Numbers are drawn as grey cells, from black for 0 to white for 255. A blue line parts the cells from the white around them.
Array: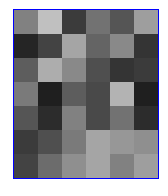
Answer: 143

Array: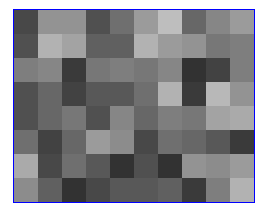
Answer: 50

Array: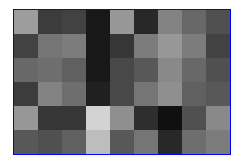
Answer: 96

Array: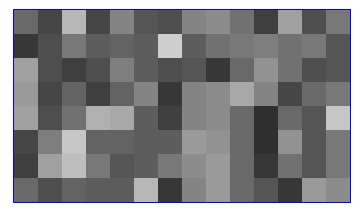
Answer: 99

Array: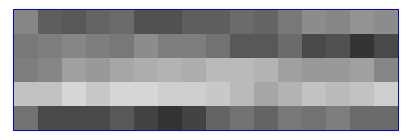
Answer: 73

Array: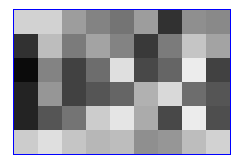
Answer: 197
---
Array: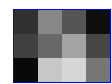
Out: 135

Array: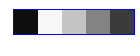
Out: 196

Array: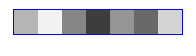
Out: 149

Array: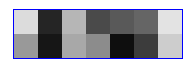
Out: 89

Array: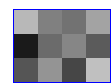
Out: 128

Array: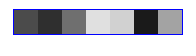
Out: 209
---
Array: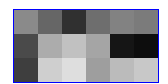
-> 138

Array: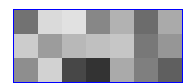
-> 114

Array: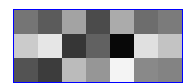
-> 117

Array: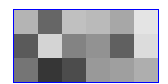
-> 180

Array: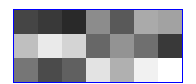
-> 69

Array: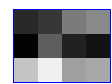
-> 41

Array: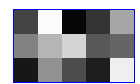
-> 68

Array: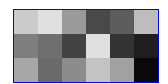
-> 203
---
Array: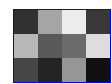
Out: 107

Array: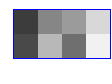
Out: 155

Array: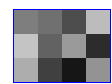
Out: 154

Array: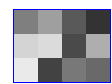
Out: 74

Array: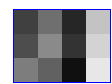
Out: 51

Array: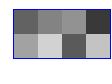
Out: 146

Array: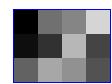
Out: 183
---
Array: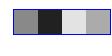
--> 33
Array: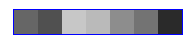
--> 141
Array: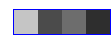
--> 75
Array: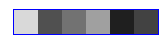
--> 160
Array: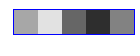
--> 102
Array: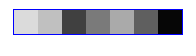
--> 170
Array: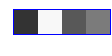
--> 248
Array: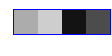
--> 206
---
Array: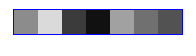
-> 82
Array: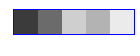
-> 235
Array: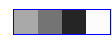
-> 252
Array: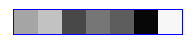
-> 247
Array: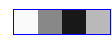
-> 185
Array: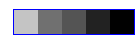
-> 1
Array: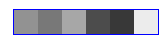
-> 236
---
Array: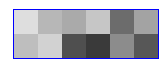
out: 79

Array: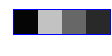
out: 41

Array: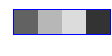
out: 98

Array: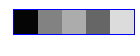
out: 102

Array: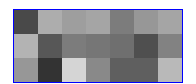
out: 73

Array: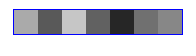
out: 89

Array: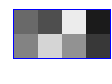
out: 56

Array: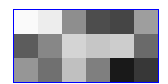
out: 55
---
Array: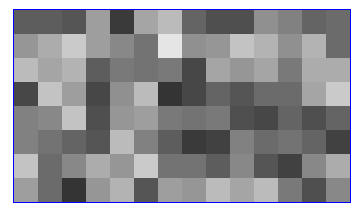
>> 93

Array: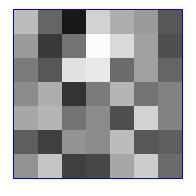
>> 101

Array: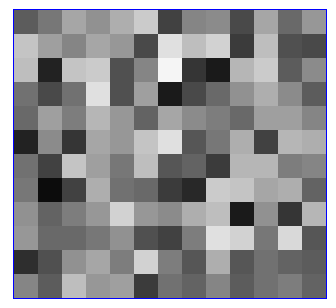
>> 119

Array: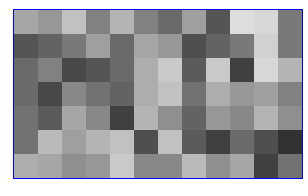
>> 151

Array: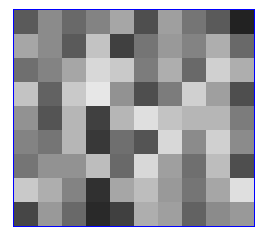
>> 139
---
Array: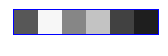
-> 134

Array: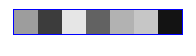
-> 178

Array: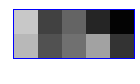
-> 162

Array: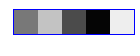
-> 120

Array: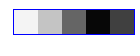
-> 101

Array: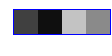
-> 64
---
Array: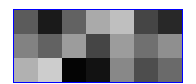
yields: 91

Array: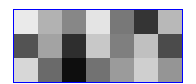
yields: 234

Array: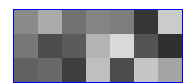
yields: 138

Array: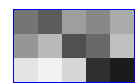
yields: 117

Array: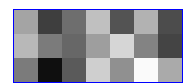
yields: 164

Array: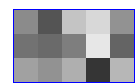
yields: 139

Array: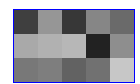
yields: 63
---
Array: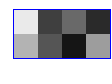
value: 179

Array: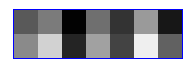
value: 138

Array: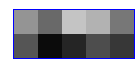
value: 85

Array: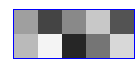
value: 186

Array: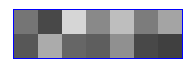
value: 87

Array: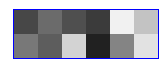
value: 120

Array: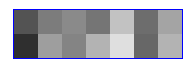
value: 47

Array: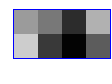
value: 205
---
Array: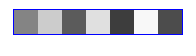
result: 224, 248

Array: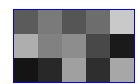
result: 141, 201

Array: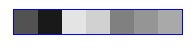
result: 209, 228

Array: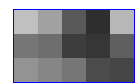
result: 61, 192

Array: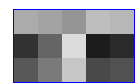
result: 220, 220

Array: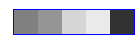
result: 214, 234
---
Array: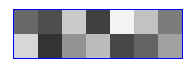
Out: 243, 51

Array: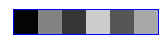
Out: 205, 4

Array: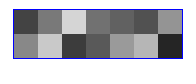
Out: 213, 37

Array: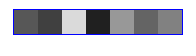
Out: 218, 32

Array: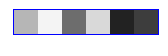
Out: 244, 34

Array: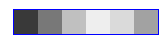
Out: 238, 57

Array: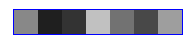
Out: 193, 31

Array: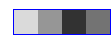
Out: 218, 50

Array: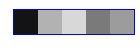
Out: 216, 19
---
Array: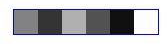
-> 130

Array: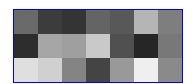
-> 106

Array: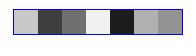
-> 200

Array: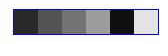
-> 41

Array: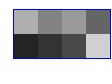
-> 174

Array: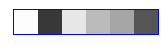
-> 253

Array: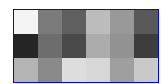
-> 244

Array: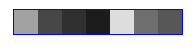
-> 162

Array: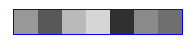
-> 152

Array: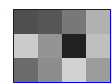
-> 79
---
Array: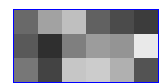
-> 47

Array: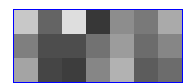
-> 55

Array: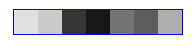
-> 23

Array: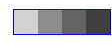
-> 63

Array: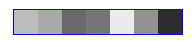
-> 45

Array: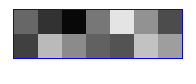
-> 8
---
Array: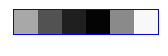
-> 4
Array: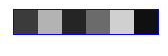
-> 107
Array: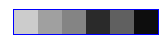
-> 42
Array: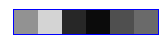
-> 11
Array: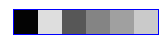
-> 132
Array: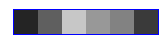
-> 152
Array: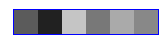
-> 120
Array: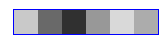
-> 152
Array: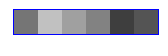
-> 130
